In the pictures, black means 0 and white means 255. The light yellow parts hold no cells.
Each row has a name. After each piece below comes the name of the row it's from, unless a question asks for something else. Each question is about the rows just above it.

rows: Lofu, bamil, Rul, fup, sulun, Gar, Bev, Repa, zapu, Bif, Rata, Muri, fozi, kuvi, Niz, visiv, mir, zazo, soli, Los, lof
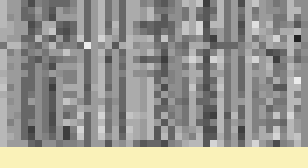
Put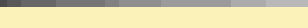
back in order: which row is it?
Bif
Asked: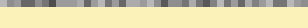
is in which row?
Bif
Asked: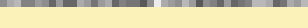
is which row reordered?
Muri
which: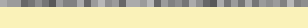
kuvi
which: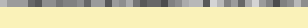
lof

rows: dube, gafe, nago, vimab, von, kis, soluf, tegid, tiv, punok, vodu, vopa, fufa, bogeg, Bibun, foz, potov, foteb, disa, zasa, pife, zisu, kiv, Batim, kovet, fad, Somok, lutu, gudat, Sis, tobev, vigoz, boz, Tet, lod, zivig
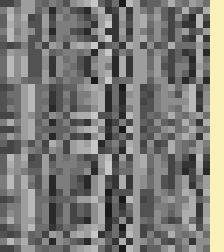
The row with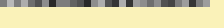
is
Somok
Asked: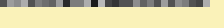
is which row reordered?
lutu

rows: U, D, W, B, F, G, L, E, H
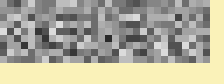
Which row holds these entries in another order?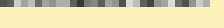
E
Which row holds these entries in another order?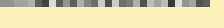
E
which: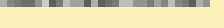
H
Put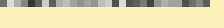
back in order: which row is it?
F

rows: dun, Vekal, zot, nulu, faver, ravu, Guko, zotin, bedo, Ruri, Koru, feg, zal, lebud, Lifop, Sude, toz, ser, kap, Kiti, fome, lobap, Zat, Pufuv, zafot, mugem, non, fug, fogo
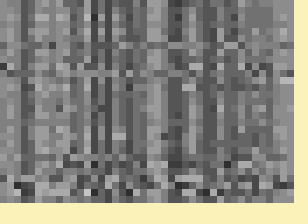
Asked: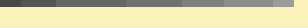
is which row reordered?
bedo
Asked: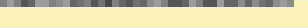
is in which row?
zotin
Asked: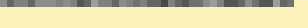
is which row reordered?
fogo
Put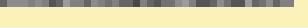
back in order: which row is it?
fogo
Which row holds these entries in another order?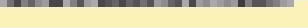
Ruri
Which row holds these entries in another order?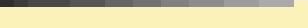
Pufuv

